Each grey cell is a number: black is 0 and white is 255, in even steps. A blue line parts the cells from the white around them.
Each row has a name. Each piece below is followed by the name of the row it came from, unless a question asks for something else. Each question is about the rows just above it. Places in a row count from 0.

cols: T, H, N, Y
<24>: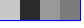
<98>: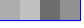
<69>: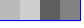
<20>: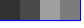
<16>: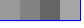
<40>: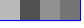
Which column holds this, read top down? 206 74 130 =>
H
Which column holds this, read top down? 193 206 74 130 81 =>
H
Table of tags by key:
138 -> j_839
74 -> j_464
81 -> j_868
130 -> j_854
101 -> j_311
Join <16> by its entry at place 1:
j_854

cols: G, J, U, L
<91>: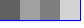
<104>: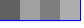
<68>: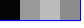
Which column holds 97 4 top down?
G
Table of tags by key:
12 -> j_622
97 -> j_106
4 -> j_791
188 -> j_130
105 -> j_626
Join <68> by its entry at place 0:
j_791

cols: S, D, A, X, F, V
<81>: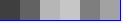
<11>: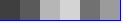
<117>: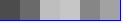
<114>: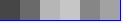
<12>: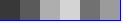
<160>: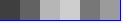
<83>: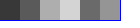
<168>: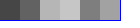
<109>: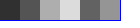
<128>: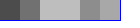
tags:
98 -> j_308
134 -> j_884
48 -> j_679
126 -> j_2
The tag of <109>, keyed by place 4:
j_308
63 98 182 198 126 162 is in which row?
<81>
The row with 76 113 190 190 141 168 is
<128>
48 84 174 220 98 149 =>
<109>
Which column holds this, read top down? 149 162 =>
V

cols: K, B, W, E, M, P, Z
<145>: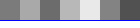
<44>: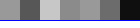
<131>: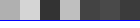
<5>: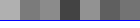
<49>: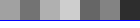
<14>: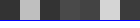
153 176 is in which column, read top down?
K
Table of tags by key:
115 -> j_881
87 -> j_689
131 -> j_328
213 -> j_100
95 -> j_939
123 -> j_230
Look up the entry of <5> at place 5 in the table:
j_939
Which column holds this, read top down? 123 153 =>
K
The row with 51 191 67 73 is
<131>
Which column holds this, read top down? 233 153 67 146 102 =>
M
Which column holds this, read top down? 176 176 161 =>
K
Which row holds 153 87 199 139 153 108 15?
<44>

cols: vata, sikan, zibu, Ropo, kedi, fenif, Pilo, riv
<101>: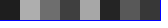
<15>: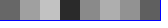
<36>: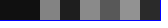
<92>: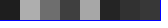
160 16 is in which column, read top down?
sikan
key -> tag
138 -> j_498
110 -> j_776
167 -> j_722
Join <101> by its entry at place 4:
j_722

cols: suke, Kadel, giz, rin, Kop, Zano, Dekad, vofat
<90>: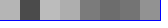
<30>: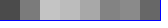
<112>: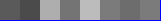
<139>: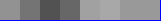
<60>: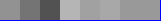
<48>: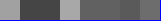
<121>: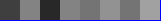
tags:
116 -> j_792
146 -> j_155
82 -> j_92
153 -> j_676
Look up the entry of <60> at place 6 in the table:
j_676
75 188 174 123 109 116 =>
<90>
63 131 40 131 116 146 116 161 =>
<121>
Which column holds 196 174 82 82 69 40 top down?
giz

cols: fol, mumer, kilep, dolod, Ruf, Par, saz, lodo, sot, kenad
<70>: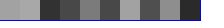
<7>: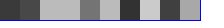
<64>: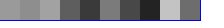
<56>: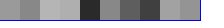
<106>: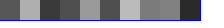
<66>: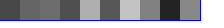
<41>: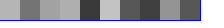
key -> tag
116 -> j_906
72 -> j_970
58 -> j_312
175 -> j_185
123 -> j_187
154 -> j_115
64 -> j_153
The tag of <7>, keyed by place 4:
j_906
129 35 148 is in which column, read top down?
sot
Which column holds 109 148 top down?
kenad
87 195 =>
<66>

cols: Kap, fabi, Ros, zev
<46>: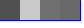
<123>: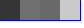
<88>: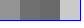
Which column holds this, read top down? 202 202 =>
zev
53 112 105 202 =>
<123>
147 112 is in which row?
<88>
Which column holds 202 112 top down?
fabi

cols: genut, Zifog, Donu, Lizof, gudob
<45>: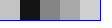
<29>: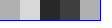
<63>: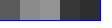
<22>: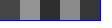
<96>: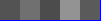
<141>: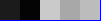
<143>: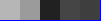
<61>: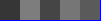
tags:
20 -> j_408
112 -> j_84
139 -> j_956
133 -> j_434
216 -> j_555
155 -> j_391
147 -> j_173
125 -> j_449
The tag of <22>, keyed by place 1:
j_173
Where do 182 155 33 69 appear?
<143>
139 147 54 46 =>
<63>
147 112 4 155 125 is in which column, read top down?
Zifog

